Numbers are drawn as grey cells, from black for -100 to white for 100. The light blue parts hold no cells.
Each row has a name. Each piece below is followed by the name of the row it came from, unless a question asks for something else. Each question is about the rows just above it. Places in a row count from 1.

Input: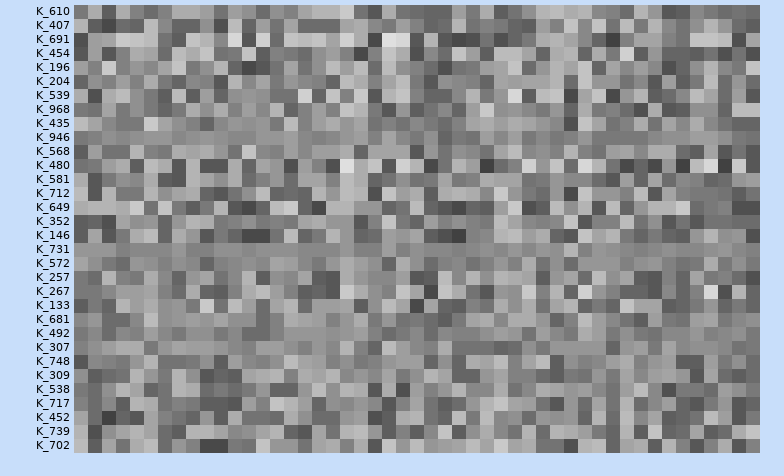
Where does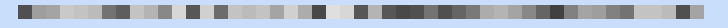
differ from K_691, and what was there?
42, [29]
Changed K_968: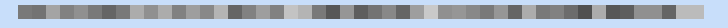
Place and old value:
4, [-5]
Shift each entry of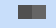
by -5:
[-42 -26]
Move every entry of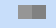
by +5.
[23  6]
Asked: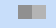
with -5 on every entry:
[ 8 36]
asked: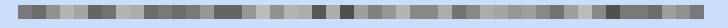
K_538
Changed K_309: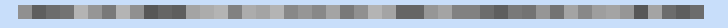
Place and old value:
39, [-5]

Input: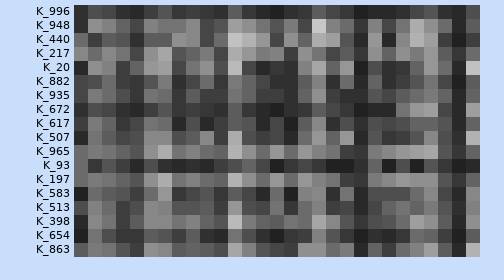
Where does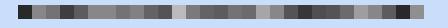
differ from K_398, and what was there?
26, [12]
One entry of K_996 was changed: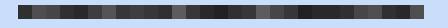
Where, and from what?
26, [-34]
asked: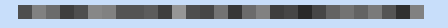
K_513
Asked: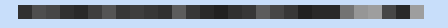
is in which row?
K_672

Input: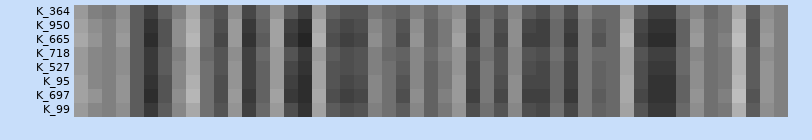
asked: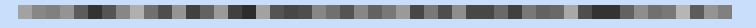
K_95
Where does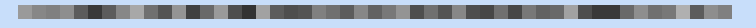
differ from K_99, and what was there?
41, [-34]

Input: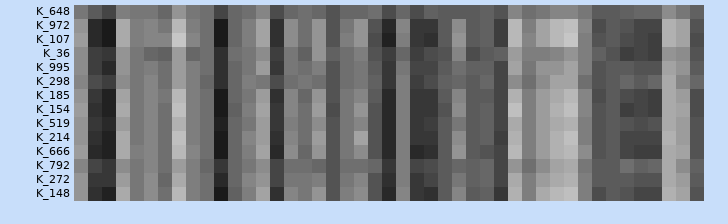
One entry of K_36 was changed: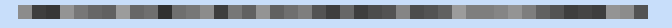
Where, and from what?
30, [-29]
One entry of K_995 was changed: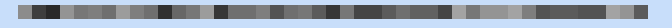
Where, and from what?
16, [-7]
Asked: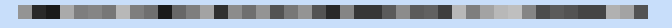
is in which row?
K_972
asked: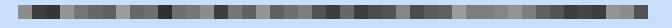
K_36

